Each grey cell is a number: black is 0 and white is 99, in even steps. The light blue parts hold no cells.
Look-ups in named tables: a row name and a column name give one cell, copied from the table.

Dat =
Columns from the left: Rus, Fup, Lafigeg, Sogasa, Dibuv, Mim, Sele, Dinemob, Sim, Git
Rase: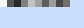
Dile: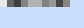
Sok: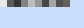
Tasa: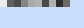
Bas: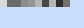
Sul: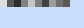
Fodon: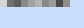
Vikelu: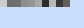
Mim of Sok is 58
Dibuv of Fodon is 63
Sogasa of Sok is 51
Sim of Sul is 43
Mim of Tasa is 69
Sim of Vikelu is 22
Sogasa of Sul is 50
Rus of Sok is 90
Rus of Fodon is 83
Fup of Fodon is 44

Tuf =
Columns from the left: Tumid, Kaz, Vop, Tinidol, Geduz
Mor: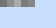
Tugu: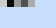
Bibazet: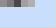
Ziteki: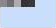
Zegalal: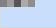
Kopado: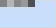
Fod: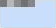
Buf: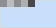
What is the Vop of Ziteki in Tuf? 67
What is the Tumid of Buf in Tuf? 55
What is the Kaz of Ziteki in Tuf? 43
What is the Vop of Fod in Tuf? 54
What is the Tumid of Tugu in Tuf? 79
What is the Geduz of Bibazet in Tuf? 68
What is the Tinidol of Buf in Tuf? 68
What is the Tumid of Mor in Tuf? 45
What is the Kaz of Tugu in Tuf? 4
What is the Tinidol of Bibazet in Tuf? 62
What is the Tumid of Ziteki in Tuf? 53
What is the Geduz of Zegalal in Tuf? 55
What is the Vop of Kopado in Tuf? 52
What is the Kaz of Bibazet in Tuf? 47
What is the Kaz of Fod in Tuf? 71
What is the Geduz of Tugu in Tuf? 66
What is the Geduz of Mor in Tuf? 52
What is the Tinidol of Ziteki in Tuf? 20

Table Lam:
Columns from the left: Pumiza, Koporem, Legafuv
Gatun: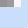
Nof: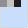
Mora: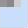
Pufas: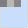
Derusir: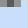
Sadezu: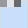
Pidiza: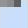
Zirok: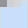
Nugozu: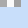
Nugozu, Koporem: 97
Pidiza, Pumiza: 57
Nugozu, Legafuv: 62
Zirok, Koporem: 81
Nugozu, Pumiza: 66
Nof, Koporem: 76
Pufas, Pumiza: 49
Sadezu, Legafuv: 41
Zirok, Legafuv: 83
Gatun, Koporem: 60
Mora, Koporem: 53
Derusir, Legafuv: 57
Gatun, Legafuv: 96
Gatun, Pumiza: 57
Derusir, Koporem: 35
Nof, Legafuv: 12
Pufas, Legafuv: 52

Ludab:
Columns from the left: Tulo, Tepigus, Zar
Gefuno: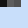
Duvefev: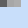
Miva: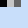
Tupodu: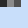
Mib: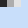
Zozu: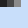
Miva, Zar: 39
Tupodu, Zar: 31
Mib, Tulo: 15
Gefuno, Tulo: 7
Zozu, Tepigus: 28
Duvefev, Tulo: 37
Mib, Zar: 88
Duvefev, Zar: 67
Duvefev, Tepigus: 65
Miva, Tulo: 1
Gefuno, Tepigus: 36
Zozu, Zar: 54
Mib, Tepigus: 67
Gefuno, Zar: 31
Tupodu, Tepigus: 54
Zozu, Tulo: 13
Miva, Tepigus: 77
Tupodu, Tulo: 16

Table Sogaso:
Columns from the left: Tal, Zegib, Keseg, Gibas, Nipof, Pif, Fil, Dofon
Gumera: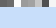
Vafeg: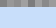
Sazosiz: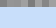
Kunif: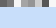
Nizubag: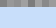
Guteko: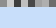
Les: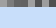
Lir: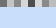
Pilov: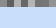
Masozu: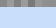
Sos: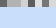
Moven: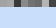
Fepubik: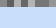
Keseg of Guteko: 24
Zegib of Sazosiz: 58
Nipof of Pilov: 70
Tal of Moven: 63
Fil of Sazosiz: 52
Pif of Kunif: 80
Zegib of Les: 48
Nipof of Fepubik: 70
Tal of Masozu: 53
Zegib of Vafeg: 59
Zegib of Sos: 69
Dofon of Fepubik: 58
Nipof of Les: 62
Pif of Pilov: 45

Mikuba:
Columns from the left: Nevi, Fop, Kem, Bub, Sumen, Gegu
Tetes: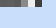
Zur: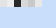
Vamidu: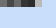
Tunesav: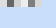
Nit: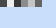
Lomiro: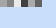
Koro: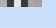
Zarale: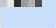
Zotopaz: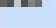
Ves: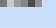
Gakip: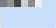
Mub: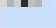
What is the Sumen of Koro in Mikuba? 64
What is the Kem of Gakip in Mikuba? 27
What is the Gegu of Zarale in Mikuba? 31
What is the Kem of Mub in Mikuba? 80
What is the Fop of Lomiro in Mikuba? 51
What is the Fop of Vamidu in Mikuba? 28
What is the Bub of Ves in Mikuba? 52
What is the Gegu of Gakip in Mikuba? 93
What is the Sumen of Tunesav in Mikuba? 49
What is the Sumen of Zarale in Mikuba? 69
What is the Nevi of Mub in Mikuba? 83
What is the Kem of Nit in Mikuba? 22
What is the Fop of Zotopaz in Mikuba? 32
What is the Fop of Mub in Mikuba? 70
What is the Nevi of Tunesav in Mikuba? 86
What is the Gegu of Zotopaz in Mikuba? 42
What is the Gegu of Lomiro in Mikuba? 38
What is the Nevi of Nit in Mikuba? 28
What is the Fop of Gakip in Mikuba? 57
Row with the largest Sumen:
Tetes

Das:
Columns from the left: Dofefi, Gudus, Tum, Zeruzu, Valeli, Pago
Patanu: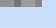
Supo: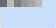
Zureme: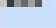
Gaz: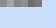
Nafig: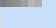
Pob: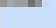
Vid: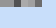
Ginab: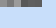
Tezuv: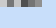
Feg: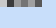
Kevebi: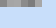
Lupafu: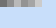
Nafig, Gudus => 53
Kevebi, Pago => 65
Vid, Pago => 42
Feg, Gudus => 23
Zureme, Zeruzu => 41
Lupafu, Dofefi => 44
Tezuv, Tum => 76
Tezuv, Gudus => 46
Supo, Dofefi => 41
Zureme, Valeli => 63

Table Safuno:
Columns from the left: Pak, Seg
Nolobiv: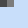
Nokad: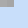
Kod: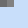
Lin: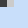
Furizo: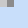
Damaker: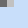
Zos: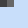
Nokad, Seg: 64
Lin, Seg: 79
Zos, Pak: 25
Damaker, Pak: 41
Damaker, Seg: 75
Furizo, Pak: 78
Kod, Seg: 50
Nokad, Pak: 66
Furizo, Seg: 54
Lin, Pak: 24
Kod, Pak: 42
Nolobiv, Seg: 48
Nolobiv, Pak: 28
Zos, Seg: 40

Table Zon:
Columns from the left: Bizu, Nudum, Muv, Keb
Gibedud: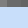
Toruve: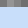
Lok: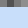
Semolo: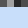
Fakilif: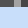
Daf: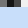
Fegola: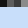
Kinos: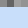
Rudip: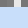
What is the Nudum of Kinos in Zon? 39
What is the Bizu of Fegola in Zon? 7
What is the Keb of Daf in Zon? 93
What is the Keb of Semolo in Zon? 30
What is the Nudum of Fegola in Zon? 36
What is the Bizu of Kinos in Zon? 54
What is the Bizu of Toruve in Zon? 47
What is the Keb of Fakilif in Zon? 27
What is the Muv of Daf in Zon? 27
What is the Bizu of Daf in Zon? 45
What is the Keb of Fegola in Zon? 54
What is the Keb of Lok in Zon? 55
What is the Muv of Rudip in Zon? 90
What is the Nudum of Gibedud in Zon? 41
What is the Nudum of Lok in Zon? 32
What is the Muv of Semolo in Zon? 16
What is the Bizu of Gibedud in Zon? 49
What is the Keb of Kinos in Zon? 57
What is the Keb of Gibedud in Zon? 39
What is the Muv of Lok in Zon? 47

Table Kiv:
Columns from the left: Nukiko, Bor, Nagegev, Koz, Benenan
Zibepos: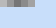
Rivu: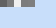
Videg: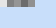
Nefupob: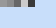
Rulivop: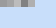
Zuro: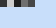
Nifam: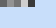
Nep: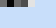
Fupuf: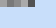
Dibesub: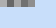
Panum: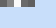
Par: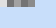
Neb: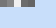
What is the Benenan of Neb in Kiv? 39
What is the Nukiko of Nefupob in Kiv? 59
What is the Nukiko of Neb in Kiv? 46
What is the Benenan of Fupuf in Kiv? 32
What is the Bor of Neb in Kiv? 52
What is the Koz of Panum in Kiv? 41
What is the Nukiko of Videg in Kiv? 89
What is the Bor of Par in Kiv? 45
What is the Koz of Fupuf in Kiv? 66
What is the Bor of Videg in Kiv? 50
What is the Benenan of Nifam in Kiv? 22
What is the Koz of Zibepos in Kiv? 54
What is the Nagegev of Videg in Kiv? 58
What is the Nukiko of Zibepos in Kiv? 72
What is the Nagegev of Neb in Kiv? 93
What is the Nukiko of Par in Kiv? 87

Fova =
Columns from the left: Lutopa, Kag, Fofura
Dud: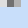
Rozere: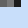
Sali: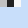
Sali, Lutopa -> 75
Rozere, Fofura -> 11
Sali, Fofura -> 96
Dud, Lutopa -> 86
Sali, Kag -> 13
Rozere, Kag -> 47
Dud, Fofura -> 69
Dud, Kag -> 44
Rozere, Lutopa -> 38

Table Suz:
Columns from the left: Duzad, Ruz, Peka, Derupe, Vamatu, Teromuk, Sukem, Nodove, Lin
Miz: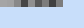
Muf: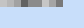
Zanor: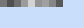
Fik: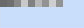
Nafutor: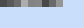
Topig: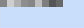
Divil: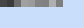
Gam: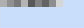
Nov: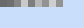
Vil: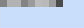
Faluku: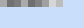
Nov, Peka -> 52
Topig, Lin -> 40
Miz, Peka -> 53
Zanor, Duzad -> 46
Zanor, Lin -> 34
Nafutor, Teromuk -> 52
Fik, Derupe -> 78
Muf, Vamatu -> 54
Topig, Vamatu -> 52
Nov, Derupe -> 78
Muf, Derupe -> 38
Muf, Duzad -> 76
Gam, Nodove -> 55
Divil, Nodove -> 68
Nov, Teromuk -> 71
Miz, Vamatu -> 56

